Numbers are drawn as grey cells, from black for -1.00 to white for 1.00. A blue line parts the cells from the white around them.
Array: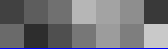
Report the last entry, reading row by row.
0.58
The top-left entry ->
-0.49
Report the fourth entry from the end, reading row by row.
-0.07
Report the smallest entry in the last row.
-0.65

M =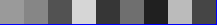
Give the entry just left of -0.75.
-0.13
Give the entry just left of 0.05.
0.21
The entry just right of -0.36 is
0.68

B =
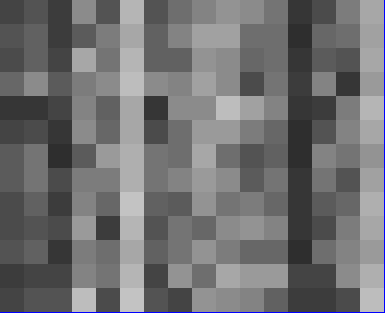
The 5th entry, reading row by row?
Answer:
-0.35
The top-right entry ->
0.31
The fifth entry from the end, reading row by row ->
-0.24
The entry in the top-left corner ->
-0.47
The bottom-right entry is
0.48
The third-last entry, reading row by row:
-0.53
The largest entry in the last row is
0.53
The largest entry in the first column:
-0.19
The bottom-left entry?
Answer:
-0.47
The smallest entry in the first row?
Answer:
-0.58
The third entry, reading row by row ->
-0.53
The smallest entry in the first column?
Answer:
-0.58
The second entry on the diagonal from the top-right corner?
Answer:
-0.14
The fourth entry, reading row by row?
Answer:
0.09
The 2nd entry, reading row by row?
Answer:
-0.35

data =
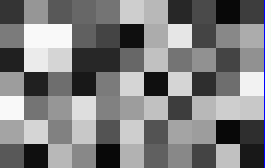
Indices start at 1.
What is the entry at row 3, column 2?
0.85
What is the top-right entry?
-0.53
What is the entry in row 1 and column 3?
-0.31
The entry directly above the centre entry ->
-0.19
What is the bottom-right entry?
-0.82
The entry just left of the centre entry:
-0.04
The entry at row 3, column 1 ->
-0.76
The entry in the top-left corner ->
-0.59
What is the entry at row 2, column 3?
0.95
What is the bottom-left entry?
-0.31
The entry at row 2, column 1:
-0.04
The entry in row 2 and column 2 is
0.95
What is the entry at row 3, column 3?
0.68
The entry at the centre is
0.68

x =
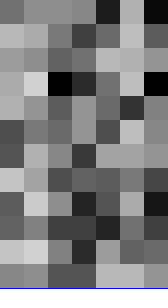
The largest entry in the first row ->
0.39
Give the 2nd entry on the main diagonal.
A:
0.34
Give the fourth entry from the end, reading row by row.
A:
-0.34
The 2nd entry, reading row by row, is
0.11
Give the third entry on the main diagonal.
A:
-0.23
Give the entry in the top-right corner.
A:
-0.93
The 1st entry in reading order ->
-0.11
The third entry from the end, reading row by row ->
0.44
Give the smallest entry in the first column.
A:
-0.39
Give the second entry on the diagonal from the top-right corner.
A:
0.49
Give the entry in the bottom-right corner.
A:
0.16
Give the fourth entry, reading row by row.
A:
0.06
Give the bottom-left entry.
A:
0.06
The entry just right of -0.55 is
0.28
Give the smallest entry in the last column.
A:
-0.99

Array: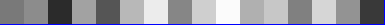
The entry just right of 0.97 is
0.38
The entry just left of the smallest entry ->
0.10
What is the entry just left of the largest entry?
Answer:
0.62

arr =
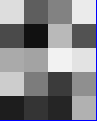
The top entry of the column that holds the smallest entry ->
-0.26
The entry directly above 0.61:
0.33
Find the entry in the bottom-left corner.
-0.77
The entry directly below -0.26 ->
-0.87
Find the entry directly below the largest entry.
-0.54
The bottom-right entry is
0.39

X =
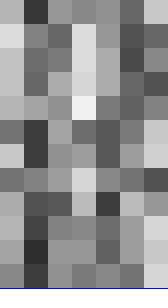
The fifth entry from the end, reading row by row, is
0.13
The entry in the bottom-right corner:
0.67
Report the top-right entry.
0.57
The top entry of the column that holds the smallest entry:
-0.58
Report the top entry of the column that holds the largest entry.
0.07
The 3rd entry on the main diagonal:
-0.04
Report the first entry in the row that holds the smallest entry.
0.29
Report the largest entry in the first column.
0.72
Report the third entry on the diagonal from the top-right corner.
0.35
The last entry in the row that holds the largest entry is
0.02
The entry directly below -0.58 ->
0.02
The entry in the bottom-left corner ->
0.07
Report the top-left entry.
0.41
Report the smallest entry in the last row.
-0.52
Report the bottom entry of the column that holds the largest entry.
-0.04
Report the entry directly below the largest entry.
-0.15
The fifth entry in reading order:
0.13
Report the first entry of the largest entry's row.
0.41
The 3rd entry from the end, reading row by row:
0.07
